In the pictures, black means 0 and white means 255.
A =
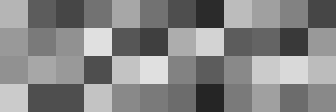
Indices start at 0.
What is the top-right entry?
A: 70
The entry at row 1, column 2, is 145
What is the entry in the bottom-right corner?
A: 137
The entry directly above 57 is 130
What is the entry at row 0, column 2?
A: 70
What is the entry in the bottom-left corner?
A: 203
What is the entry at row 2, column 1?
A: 167
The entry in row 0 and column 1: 92
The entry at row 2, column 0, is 145
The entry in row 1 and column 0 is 153
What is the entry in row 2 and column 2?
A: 153
